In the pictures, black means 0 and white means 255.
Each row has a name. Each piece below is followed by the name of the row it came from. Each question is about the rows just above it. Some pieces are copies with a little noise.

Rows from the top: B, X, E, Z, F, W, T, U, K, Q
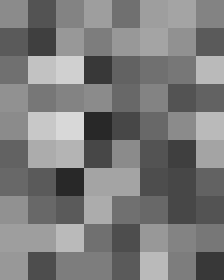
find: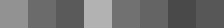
U
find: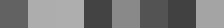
W
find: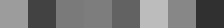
Q
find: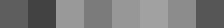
X
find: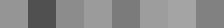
B
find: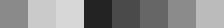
F

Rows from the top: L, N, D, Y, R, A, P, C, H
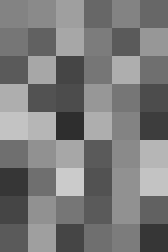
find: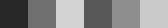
P

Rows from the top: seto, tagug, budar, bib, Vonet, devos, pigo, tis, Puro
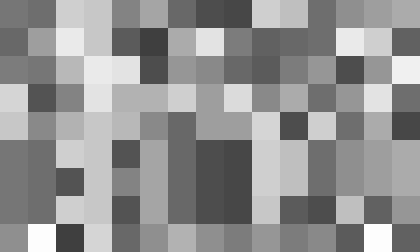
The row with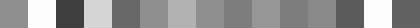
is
Puro
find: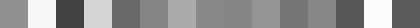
Puro
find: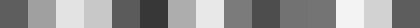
tagug
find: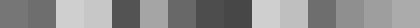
devos

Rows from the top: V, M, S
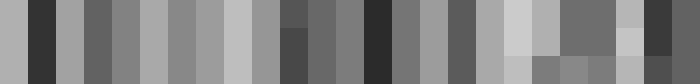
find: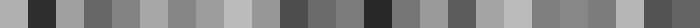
S
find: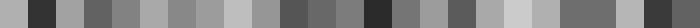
V

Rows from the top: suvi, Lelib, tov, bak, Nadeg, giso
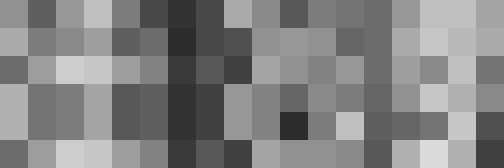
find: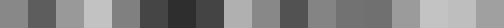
suvi
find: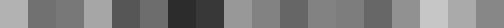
bak
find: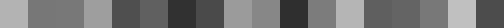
Nadeg

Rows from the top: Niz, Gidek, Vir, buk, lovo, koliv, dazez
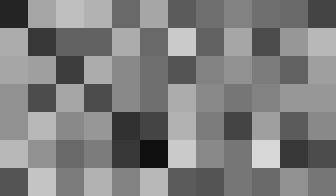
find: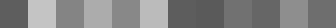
dazez
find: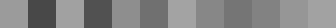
buk

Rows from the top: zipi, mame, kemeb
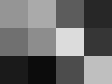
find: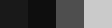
kemeb
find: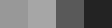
zipi

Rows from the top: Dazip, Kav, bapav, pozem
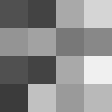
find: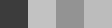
pozem
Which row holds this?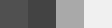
bapav
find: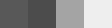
bapav

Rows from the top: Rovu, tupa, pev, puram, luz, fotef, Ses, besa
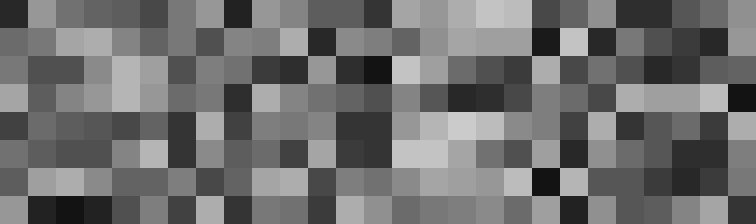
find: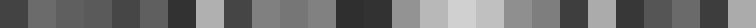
luz
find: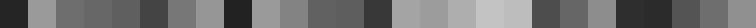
Rovu

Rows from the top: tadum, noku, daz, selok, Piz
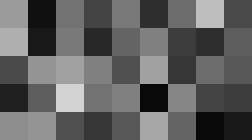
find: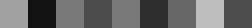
tadum
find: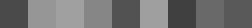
daz
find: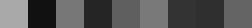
noku
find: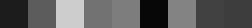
selok
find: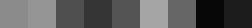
Piz

